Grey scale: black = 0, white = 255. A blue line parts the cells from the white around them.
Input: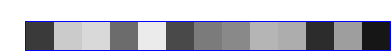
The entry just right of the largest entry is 73
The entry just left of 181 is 137
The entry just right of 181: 173

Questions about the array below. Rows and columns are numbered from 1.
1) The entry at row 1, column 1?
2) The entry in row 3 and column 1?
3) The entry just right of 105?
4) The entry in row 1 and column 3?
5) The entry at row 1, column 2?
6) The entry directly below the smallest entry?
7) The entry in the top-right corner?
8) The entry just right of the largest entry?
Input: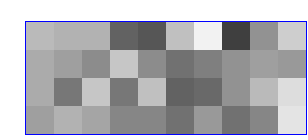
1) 186
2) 171
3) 146
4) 178
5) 178
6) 146
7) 206
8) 63
